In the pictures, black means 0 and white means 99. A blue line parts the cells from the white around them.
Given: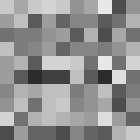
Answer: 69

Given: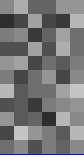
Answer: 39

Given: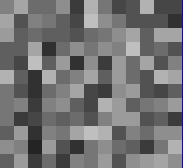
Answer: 64

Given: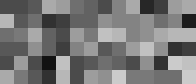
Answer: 43

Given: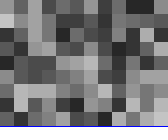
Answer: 67
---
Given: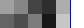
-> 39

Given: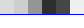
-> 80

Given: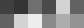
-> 82

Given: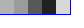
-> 69

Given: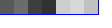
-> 24

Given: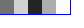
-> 44

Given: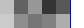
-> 79

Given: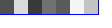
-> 22

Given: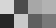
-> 69
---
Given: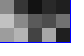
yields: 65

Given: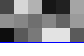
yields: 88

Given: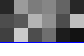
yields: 11

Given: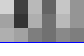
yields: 53

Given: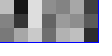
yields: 74

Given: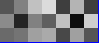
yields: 62

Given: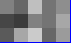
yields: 40
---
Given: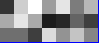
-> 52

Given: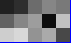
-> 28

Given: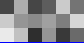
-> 41

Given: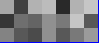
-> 60

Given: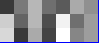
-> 61

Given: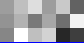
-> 24

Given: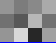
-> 62
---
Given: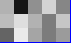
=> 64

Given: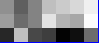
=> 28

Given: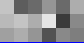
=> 58

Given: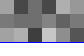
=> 24

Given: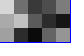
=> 4

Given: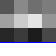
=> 11

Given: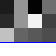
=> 34
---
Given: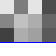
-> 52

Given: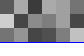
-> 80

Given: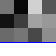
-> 7

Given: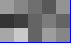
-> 20

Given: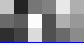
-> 41

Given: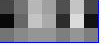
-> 3

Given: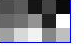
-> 40
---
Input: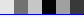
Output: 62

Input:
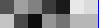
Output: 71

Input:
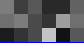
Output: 7

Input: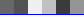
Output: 23

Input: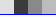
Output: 53

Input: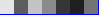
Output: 12

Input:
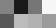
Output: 69
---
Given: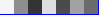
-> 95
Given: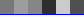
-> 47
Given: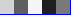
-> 82
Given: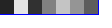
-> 14
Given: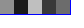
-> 56
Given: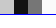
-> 78
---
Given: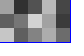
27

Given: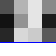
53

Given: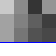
58

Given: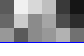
8

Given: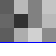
76

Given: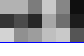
6

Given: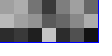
40
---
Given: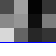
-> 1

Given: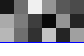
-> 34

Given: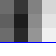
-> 50

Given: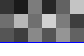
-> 38

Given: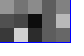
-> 36

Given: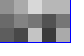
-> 71

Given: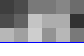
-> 52

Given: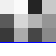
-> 14

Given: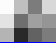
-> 48

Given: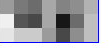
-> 55
